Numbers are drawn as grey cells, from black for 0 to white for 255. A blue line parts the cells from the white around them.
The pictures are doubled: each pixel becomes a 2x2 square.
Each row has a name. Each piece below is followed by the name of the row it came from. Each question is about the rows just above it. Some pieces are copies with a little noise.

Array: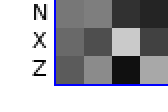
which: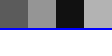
Z
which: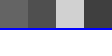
X
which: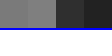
N

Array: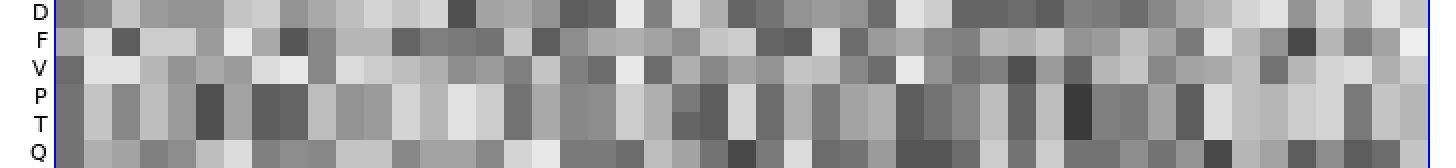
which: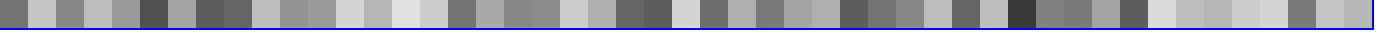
T
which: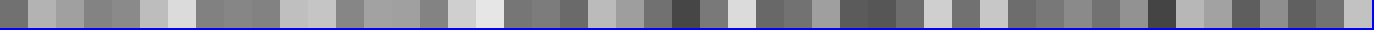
Q
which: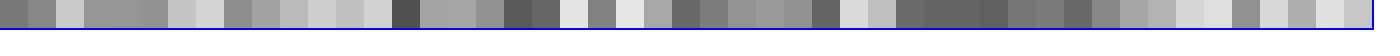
D
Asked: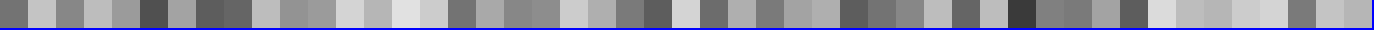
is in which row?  P

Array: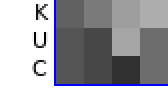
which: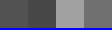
U
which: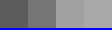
K
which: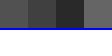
C

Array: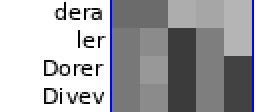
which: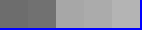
dera
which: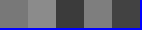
Divev
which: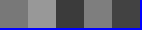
Dorer
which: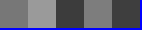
Dorer

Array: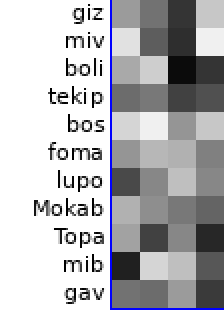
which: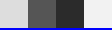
miv
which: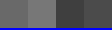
tekip
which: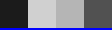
mib
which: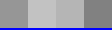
foma

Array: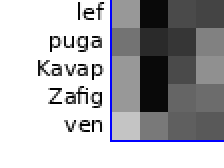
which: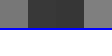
puga
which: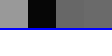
Zafig
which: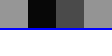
Kavap

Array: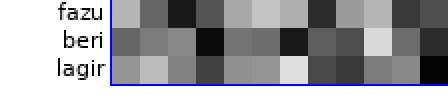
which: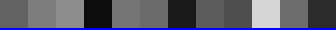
beri
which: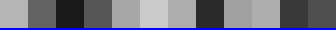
fazu

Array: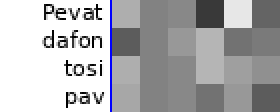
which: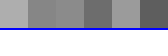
pav
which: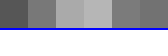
dafon

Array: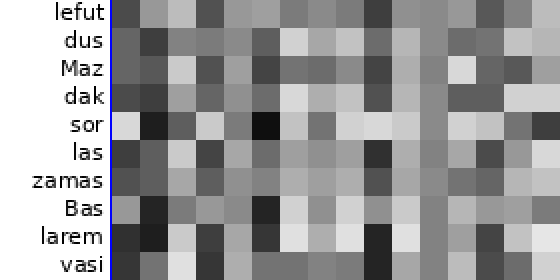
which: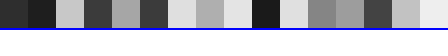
larem
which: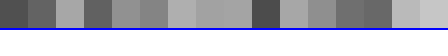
zamas
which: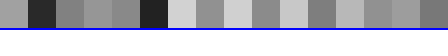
Bas
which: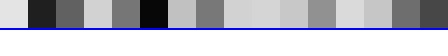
sor

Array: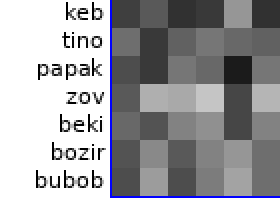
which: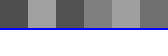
bubob
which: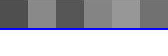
bozir
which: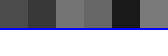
papak

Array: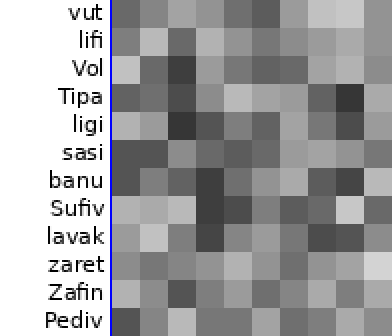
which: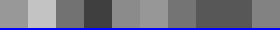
lavak
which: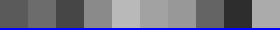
Tipa
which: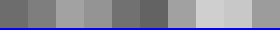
vut

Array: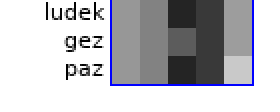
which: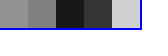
paz
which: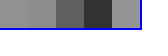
gez
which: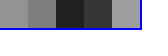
ludek

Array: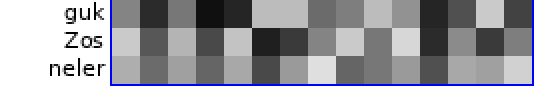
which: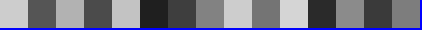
Zos

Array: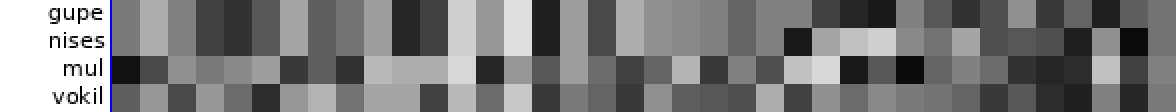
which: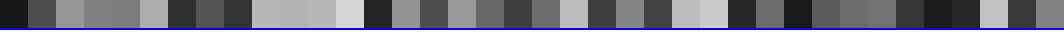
mul
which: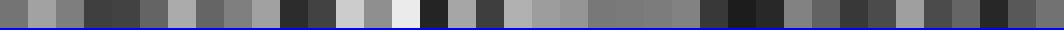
gupe

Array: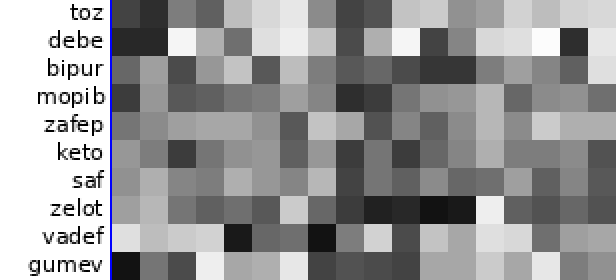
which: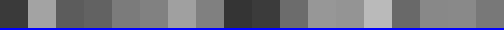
mopib
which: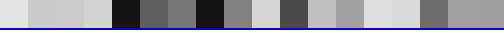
vadef

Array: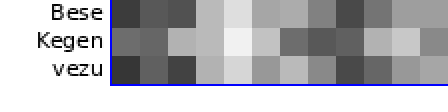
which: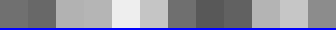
Kegen
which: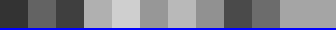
vezu

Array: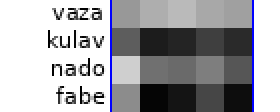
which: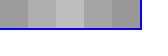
vaza
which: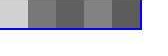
nado
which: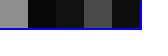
fabe

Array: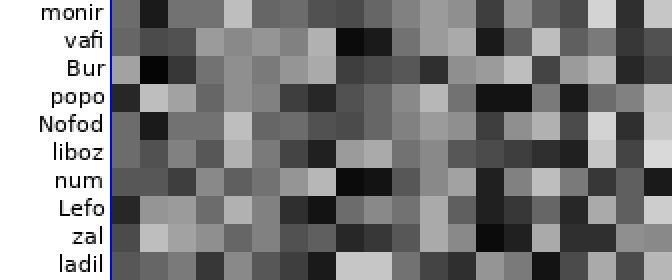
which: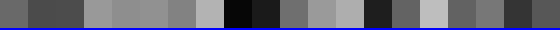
vafi
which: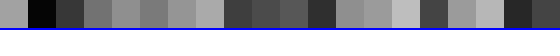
Bur
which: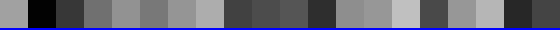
Bur
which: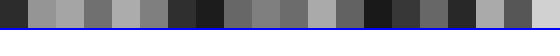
Lefo
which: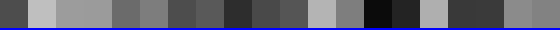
zal

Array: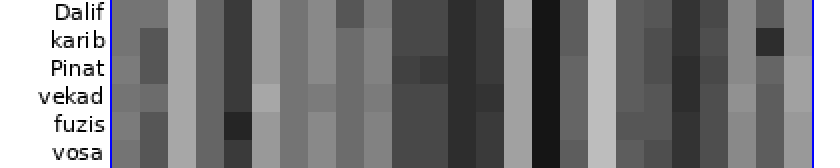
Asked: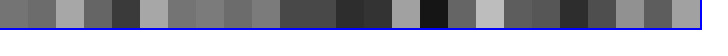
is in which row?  vekad
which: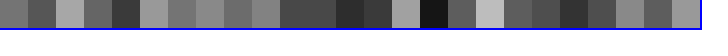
vosa
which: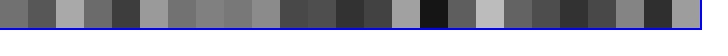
karib
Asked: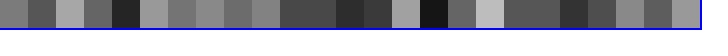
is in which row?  fuzis

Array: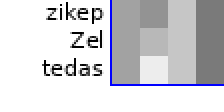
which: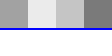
tedas
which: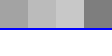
Zel
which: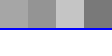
zikep

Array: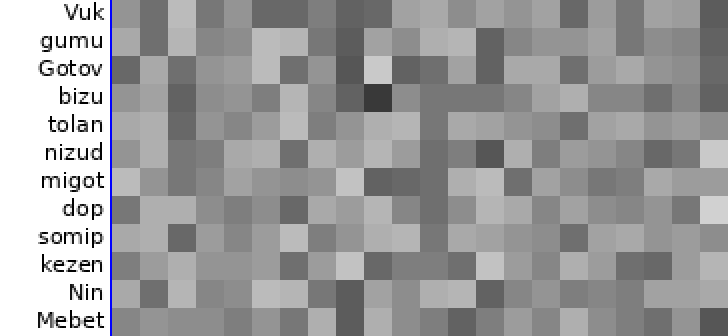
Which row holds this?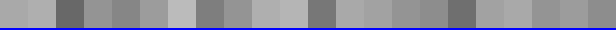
tolan
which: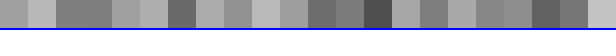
nizud

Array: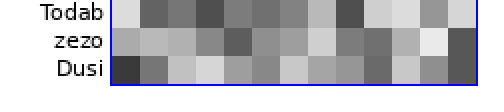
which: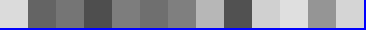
Todab
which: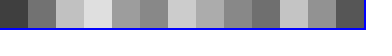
Dusi
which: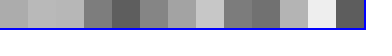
zezo

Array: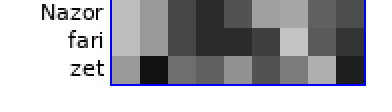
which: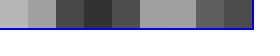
Nazor
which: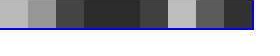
fari
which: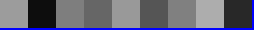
zet

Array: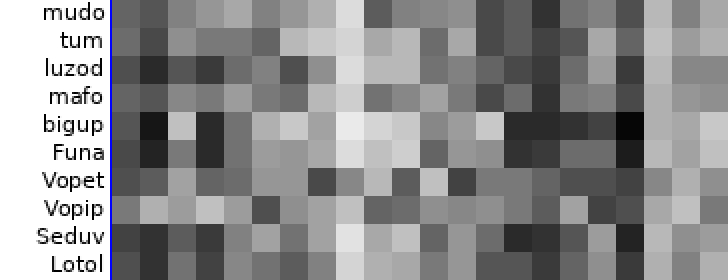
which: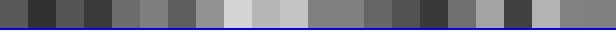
luzod
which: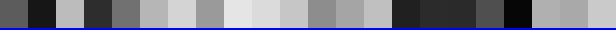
bigup
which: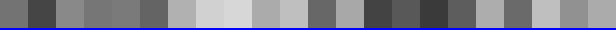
tum

